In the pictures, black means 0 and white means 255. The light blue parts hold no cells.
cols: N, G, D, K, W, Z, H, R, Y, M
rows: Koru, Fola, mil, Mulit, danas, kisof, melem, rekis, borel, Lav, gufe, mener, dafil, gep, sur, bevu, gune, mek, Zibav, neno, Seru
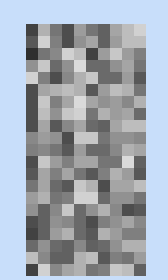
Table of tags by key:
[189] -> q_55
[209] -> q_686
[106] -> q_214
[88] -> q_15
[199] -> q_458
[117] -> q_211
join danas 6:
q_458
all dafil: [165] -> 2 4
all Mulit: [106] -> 3 6 7
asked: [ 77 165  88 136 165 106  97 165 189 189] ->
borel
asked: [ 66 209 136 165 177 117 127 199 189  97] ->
Seru

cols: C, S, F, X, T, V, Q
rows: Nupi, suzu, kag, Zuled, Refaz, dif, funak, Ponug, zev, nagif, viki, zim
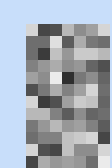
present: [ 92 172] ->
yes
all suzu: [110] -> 1 2 7
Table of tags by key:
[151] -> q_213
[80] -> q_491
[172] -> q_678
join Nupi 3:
q_491
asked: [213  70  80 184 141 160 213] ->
Nupi

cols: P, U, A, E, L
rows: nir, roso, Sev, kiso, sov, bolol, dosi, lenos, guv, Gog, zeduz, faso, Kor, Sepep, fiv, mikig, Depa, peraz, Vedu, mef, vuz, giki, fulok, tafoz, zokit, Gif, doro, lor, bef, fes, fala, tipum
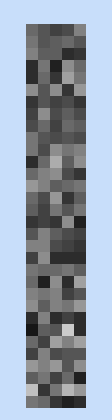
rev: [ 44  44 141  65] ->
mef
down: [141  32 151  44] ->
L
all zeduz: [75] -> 2
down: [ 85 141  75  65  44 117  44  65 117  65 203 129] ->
E
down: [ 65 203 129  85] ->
E

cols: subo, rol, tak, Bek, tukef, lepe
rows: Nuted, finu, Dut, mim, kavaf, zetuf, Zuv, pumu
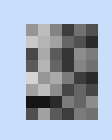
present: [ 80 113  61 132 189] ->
no
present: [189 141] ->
yes
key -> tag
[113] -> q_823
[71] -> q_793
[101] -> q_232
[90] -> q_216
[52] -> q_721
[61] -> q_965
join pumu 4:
q_965
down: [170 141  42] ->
tak

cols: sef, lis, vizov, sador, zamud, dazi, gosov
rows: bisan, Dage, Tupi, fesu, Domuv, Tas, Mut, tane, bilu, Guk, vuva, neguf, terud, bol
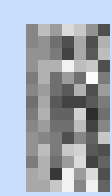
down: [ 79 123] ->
gosov
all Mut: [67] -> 4 5
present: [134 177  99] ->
no

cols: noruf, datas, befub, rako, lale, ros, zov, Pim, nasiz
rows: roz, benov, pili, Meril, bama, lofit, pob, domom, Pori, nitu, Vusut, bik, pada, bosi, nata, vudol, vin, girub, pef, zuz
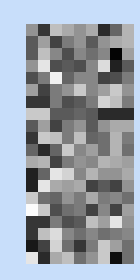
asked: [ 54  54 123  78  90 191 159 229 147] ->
vin
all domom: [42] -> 7 8 9
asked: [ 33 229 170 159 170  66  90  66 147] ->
bosi
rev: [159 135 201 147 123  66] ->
lofit
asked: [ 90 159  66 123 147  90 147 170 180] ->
benov

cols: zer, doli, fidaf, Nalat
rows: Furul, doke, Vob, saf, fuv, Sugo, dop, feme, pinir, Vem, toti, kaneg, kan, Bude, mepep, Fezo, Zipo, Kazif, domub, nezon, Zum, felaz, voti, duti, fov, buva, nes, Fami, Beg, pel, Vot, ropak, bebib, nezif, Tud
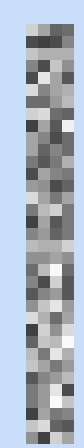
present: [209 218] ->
yes
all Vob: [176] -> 2 3 4
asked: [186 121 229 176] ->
Fami
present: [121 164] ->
yes
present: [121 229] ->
yes
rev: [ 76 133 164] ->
Vem

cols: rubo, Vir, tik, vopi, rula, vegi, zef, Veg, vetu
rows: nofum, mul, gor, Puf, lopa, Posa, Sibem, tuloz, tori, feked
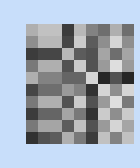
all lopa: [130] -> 2 3
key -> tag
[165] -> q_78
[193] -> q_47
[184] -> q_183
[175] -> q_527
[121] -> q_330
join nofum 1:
q_527
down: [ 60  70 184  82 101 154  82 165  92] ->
vopi

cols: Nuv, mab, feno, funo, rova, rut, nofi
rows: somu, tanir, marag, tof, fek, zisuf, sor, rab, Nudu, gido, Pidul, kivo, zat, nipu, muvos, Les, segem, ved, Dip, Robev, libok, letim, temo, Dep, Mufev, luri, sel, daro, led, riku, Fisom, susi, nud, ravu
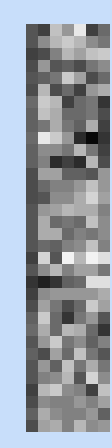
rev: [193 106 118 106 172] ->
segem
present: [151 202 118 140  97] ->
yes
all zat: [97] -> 4 5

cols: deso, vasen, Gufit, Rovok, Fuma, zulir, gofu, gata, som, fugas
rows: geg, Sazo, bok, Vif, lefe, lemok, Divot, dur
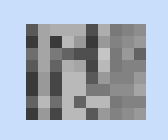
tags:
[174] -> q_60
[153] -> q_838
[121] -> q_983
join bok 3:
q_983
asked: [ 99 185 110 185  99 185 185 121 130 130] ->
Divot
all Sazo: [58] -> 1 3 6
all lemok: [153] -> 2
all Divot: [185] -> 2 4 6 7

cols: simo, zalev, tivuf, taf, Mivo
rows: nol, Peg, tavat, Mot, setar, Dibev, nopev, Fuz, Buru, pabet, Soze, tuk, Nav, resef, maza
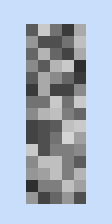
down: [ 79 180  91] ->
zalev
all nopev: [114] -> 1 2 4
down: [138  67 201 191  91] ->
tivuf

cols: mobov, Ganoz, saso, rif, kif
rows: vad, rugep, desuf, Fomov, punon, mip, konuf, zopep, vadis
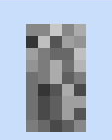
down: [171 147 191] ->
kif
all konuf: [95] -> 3
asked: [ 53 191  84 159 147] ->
rugep

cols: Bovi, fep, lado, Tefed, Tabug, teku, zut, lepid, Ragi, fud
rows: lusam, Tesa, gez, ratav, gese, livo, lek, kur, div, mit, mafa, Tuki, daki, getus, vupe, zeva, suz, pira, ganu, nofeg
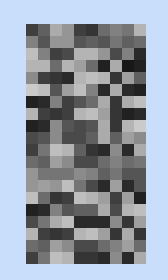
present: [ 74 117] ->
yes
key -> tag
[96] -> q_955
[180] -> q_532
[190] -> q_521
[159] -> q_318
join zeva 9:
q_532

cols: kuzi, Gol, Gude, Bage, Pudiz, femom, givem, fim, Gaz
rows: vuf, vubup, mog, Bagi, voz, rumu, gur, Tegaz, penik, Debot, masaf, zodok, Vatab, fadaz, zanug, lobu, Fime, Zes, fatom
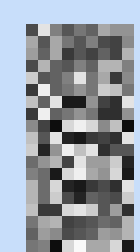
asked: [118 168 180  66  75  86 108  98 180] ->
Fime
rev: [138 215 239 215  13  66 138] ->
penik
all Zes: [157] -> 2 7
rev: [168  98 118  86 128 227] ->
vuf
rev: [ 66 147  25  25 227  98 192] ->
gur

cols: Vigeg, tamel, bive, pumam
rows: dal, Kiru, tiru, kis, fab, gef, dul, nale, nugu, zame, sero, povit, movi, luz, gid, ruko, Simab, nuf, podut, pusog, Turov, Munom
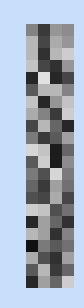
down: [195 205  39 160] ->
pumam
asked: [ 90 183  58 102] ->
Turov

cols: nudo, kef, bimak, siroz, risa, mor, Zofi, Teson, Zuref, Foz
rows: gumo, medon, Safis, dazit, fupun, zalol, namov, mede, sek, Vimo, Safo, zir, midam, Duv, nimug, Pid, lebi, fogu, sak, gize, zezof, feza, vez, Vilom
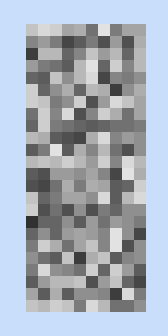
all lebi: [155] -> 6 8
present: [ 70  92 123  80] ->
yes
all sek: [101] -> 1 5 7

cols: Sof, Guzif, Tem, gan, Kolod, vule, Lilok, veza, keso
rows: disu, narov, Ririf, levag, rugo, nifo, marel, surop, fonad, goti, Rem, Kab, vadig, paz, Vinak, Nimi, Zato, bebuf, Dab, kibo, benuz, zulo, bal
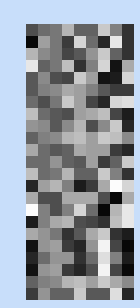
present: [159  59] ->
yes
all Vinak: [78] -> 2 3 7
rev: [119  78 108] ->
marel

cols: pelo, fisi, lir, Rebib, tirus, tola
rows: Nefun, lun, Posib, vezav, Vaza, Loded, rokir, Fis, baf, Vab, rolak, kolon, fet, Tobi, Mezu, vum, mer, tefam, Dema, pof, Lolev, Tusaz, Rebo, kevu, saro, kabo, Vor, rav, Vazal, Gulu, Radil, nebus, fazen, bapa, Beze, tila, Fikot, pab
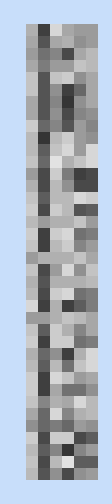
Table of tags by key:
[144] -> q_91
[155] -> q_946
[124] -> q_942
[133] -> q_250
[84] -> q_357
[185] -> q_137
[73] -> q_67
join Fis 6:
q_91
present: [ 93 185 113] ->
yes
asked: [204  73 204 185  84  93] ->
vum
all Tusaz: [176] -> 1 3 4 5
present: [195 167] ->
yes

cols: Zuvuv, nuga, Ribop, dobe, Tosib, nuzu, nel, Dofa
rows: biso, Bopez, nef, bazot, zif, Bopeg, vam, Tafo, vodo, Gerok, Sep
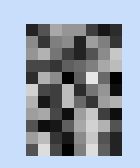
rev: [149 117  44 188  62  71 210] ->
Bopeg
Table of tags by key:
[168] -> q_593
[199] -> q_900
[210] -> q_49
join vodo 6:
q_49
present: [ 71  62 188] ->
yes

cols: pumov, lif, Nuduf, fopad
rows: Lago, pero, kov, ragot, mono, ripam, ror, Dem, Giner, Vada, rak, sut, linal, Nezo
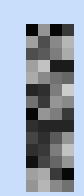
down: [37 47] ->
lif
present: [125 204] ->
yes
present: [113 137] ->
no
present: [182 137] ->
yes
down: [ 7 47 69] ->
pumov
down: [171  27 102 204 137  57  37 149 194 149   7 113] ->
fopad
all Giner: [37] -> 2 3 4

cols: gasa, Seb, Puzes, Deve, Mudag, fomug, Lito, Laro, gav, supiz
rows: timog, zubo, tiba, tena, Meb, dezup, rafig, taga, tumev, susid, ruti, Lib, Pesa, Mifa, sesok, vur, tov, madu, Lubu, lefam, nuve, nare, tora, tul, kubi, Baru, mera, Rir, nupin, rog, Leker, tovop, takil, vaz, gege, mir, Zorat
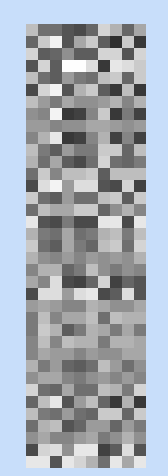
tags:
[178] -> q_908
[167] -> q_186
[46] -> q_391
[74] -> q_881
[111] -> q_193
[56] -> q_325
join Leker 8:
q_908
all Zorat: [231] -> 1 2 4 8 10

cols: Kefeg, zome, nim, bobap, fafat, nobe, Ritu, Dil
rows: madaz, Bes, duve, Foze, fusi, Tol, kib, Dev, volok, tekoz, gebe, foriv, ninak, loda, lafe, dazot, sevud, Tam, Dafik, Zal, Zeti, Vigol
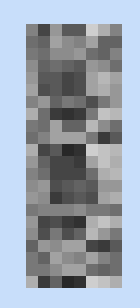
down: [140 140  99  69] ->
bobap
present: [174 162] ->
no
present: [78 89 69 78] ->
yes

